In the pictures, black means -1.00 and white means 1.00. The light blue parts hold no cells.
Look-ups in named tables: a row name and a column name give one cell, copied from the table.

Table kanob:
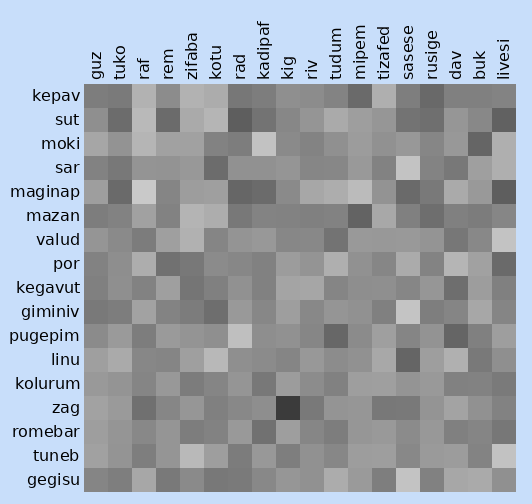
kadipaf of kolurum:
-0.06
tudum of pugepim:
-0.19
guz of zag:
0.27
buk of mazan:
-0.03
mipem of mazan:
-0.22
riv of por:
0.16
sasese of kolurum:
0.16
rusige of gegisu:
0.01
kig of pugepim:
0.14
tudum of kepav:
0.03
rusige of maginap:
-0.05
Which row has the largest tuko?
linu

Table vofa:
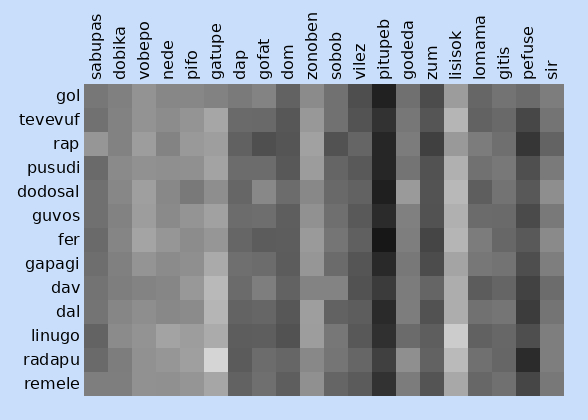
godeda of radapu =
0.12
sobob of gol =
-0.11
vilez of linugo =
-0.31
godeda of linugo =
-0.16
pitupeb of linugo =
-0.62
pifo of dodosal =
-0.05
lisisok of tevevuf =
0.42
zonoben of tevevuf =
0.19
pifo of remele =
0.17
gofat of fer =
-0.28
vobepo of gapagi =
0.16
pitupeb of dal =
-0.67
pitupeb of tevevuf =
-0.61
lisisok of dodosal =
0.44
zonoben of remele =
0.13
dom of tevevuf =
-0.32
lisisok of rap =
0.20
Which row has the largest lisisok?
linugo

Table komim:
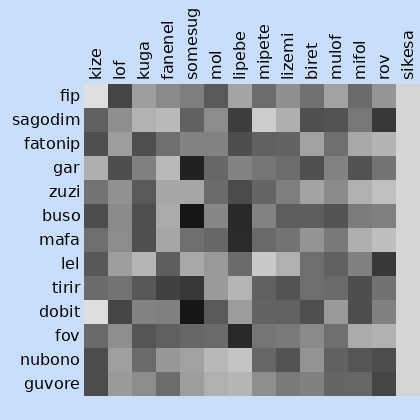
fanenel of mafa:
0.30
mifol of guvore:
-0.20
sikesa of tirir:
0.67
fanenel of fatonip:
-0.13
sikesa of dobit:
0.67
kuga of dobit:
0.02
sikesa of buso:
0.67
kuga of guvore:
0.10

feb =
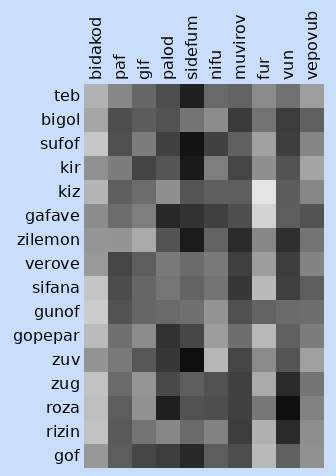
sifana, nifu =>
-0.09
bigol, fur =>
-0.10
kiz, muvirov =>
-0.27
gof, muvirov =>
-0.39
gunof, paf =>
-0.36
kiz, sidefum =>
-0.34
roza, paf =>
-0.27
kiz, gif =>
-0.15
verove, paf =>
-0.46
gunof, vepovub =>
-0.14
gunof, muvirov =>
-0.37
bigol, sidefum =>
-0.09
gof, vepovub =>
0.13
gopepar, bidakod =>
0.46
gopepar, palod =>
-0.61
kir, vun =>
-0.35
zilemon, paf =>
0.16
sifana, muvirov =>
-0.57

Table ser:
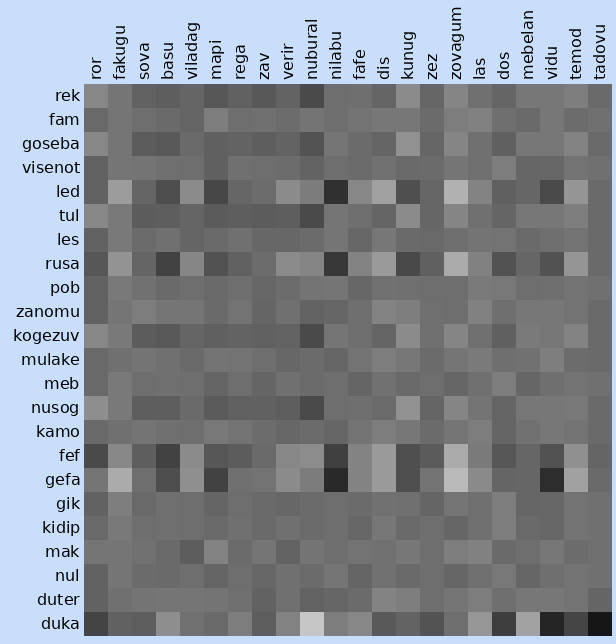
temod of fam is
-0.15
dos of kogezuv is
-0.25
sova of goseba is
-0.28
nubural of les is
-0.16
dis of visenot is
-0.11
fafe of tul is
-0.13
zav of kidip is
-0.17
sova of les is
-0.16
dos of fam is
-0.13
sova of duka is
-0.26
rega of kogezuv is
-0.22
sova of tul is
-0.28

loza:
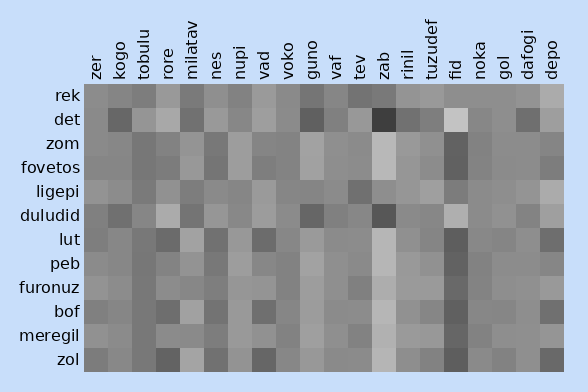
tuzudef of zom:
0.13
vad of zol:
-0.20
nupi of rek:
0.02
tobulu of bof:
-0.06
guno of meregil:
0.25
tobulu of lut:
-0.06
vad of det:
0.24
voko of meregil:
0.02
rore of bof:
-0.14
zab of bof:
0.43
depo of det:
0.24
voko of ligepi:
0.05
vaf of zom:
0.12
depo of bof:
-0.12
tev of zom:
0.09
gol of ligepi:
0.11
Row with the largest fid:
det

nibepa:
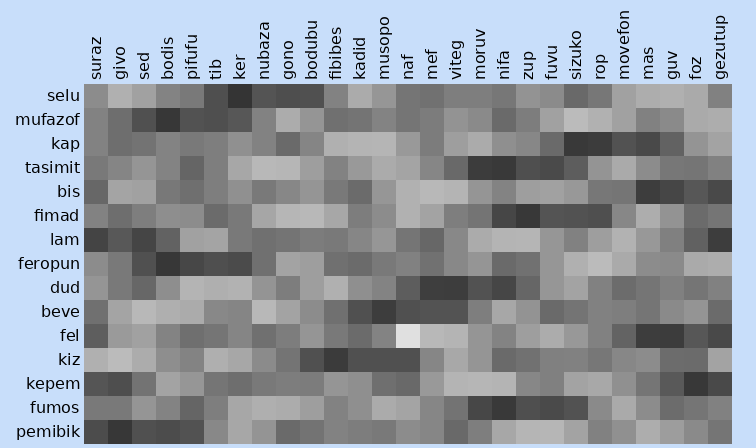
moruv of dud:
-0.36
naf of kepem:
-0.18
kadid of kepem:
0.12
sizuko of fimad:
-0.36
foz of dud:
-0.08
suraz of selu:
0.10
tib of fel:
-0.08
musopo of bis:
0.18
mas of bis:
-0.52
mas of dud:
-0.08
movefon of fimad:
0.06
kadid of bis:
-0.16
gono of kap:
-0.17
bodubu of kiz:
-0.37
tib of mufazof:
-0.38
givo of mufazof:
-0.14
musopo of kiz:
-0.37
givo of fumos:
-0.05

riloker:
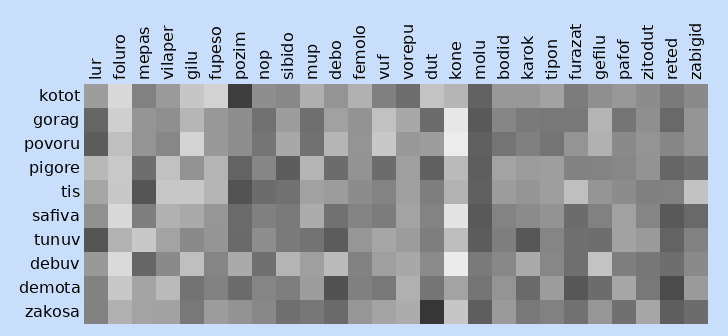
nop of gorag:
-0.11
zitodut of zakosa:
0.30
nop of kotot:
0.11
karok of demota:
-0.17
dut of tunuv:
-0.01
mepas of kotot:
0.01
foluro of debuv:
0.71
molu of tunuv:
-0.27
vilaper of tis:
0.56
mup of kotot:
0.37
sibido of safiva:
-0.04
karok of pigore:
0.22
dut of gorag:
-0.15
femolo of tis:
0.10

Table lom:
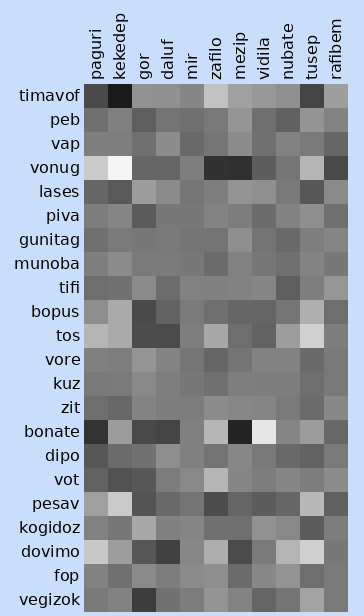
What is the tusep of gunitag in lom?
-0.01
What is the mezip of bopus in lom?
-0.20
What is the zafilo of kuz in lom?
-0.12
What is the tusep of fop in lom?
-0.14
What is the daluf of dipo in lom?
0.11
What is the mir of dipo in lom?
0.00
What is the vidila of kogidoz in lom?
0.14
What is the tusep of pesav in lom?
0.44
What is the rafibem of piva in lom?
-0.12
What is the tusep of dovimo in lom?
0.62
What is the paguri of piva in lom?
-0.02
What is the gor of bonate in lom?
-0.43
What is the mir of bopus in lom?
-0.04
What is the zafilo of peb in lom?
-0.05
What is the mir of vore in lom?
-0.08
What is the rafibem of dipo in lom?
-0.04
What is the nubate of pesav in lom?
-0.20
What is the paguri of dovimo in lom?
0.56
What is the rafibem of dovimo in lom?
-0.06
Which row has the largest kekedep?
vonug

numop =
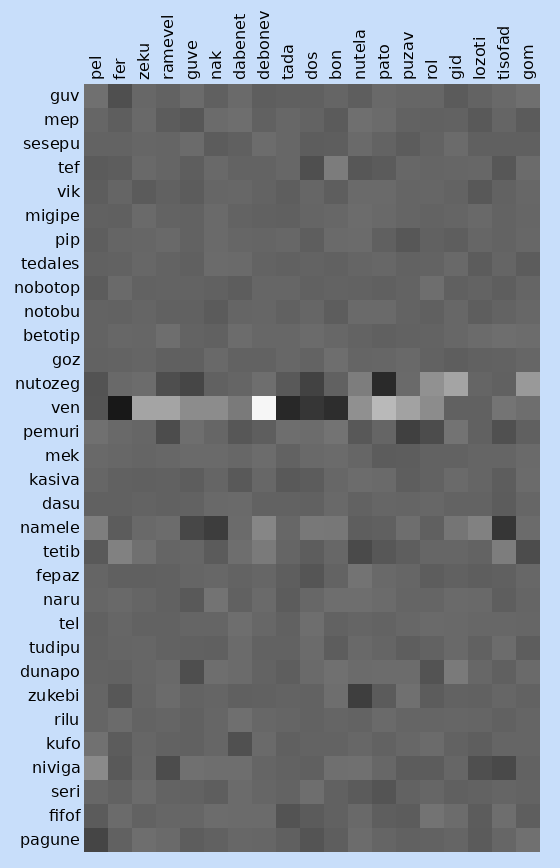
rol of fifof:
-0.10
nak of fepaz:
-0.19
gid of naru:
-0.17
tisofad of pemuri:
-0.37
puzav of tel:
-0.19
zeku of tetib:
-0.12
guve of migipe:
-0.23
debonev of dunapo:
-0.22
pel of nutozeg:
-0.35
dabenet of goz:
-0.23
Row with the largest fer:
tetib

